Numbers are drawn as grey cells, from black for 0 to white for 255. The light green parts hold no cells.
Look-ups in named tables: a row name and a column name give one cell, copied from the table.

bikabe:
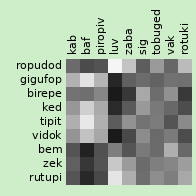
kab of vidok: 148
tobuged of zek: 127
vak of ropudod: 103
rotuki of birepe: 57
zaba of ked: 90
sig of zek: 107
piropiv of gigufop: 180
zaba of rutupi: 174

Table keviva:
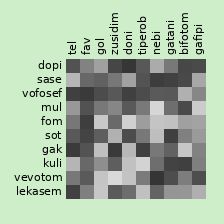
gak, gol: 191
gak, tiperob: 64
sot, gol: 94
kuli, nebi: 110
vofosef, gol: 76
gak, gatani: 98
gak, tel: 59
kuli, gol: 142
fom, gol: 200

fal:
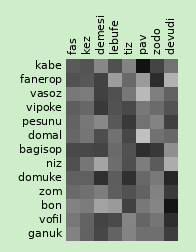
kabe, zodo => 68
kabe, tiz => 131
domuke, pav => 104
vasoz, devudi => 98
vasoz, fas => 120
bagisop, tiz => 81
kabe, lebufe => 80
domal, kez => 117
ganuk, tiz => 131
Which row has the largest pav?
domal

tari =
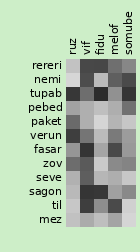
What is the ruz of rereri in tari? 194
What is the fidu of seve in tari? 182
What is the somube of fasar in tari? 153
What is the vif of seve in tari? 94
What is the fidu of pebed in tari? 191
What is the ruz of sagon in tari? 185
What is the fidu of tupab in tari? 44
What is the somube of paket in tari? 198
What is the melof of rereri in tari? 111
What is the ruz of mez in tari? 193
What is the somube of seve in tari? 199
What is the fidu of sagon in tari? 55
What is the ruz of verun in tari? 62
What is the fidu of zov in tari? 202
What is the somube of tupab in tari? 53
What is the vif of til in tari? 62
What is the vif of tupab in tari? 110
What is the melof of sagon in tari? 160
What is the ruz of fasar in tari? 150
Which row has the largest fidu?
paket

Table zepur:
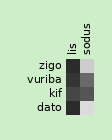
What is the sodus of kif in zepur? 85
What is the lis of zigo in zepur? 43
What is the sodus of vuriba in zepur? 105
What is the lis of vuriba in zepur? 53
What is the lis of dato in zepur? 43
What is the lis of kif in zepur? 70
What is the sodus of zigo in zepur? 204
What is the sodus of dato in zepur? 219

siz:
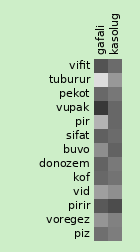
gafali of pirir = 89
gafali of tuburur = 221
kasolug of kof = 115
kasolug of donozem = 121
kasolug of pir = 103
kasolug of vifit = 107
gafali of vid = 159
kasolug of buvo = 98
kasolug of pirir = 76
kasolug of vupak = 103
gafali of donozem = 99
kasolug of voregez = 129
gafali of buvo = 142
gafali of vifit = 83
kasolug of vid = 143

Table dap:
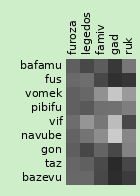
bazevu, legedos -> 104
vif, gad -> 188
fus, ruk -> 54
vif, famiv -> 119
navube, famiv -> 141
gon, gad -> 72
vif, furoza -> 109
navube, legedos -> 116
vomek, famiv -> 145
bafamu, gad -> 56
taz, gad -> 42
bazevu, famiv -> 72
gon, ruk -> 131
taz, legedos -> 96
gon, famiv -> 100
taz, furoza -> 102

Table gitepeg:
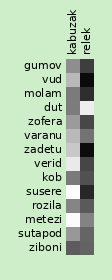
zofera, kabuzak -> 155
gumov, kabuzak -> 142
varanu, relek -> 115
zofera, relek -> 71
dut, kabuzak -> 124
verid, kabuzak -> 234
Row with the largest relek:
dut

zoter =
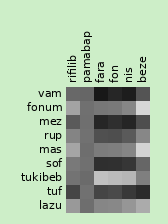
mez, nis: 37
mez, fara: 38
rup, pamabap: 113
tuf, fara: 69
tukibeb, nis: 182
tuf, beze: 43
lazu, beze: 171
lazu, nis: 150
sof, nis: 54
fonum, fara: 119
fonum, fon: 121
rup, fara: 80
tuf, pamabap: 113
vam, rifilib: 104

